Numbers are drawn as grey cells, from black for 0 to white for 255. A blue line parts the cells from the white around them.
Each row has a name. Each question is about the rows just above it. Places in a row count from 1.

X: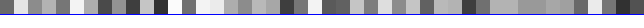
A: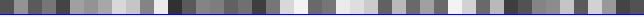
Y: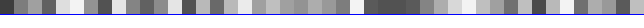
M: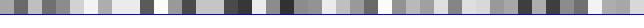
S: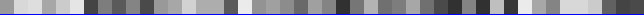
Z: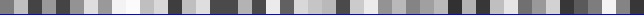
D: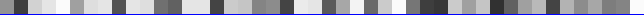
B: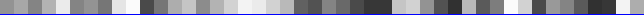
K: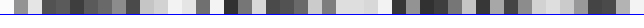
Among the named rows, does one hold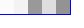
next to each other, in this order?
no
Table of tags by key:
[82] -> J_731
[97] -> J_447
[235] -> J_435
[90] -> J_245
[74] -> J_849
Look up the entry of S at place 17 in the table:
J_245
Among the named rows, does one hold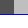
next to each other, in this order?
no
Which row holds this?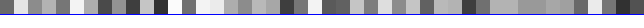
X
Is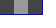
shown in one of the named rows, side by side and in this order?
yes
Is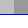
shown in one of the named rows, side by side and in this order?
yes
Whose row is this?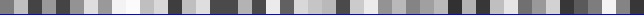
Z

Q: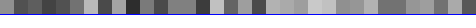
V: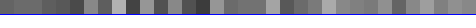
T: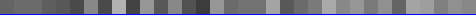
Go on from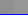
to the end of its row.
[178, 114, 114, 150, 158, 114, 170, 88]
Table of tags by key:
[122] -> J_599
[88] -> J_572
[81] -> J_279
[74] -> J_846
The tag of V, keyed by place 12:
J_279
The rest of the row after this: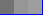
[114, 170, 88]
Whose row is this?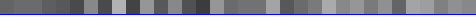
T
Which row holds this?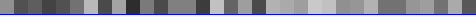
Q
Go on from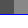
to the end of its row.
[81, 60, 150, 107, 114, 114, 164, 88, 107, 122, 170, 136, 128, 122, 144, 100, 136, 158, 128, 144, 136]

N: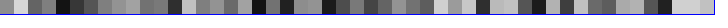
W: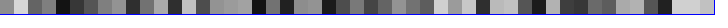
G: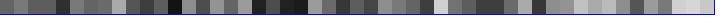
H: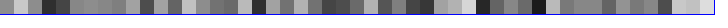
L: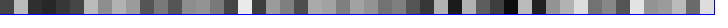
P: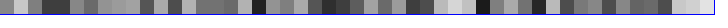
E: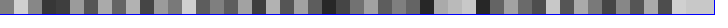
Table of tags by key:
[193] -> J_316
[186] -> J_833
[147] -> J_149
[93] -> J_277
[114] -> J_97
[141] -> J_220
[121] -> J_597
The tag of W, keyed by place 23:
J_149
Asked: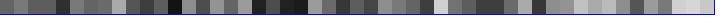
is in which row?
G
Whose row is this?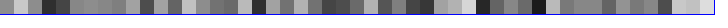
H
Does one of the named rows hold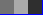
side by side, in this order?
yes
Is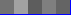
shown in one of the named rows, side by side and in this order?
yes
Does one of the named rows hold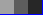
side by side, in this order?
yes

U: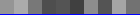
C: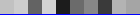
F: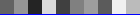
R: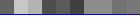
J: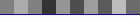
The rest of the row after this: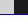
[107, 135, 58, 179, 165]
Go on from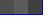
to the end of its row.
[141, 141, 114, 120]
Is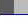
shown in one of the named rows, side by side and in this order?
yes
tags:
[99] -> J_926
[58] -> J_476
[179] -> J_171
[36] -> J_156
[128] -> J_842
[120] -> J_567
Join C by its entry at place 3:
J_926

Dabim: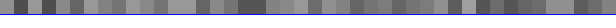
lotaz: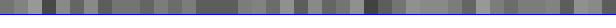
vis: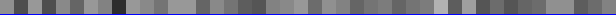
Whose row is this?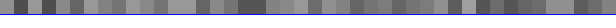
Dabim
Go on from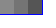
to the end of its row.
[85, 130, 137, 152, 108, 144, 130, 101, 116, 124, 101, 116, 124, 144, 93, 159, 85, 108, 85, 101, 108, 144, 144, 93, 108, 130]
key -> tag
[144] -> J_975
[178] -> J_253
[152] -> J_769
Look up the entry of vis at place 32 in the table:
J_253

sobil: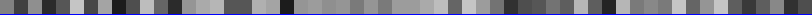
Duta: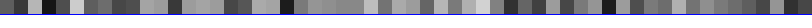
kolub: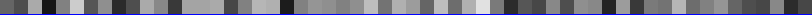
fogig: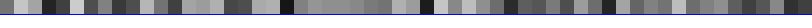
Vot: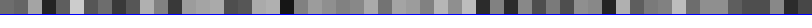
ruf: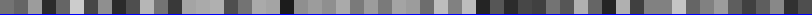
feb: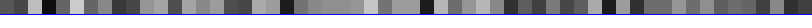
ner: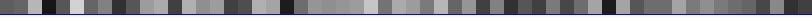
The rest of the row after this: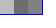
[143, 94, 64, 86, 136, 49, 64]
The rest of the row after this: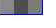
[78, 143, 136, 36, 176, 94, 122, 129, 189, 109, 143, 143, 94, 78, 78, 136, 43, 71]
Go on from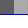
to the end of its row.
[28, 156, 49, 109, 109, 149, 109, 143, 94, 109, 101, 64, 136, 49, 64]
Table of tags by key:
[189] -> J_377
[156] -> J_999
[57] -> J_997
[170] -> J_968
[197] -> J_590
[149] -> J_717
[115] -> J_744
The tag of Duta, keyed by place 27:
J_377

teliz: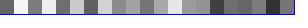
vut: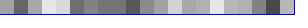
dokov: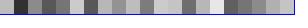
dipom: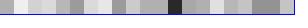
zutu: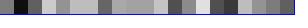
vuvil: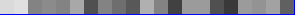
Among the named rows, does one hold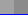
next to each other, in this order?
no
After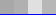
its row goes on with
[196, 147, 147, 196]
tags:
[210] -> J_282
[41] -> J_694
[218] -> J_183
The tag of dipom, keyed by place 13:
J_694
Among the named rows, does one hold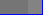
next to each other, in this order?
no
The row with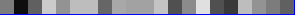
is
zutu
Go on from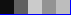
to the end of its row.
[189, 102, 168, 162, 162, 196, 80, 139, 224, 80, 57, 189, 147, 124, 96]

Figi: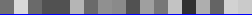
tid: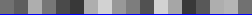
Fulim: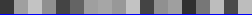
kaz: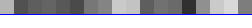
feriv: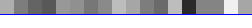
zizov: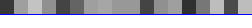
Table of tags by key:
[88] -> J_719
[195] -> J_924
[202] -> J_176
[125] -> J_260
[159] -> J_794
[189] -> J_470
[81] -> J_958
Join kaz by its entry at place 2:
J_958
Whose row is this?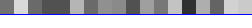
Figi
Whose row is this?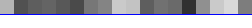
kaz
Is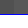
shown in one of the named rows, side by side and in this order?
no

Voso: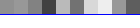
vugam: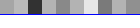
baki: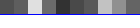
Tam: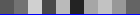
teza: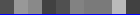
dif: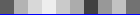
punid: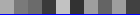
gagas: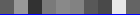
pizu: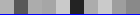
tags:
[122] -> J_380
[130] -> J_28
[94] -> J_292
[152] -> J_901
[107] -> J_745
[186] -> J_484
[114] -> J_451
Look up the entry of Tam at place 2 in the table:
J_451
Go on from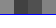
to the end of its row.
[122, 122, 186, 65]
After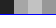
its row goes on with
[100]
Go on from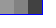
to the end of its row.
[186, 114, 216, 238, 152, 94]
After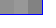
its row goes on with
[65, 186, 114, 216, 238, 152, 94]

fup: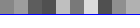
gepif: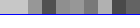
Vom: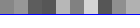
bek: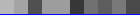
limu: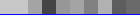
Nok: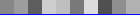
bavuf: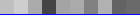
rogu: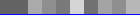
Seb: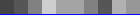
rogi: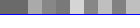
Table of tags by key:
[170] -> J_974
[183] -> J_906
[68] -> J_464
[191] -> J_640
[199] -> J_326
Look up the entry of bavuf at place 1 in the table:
J_640
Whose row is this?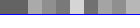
rogu
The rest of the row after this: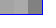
[177, 99, 106]
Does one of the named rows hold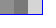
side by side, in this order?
yes
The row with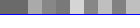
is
rogi
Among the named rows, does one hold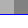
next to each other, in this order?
no

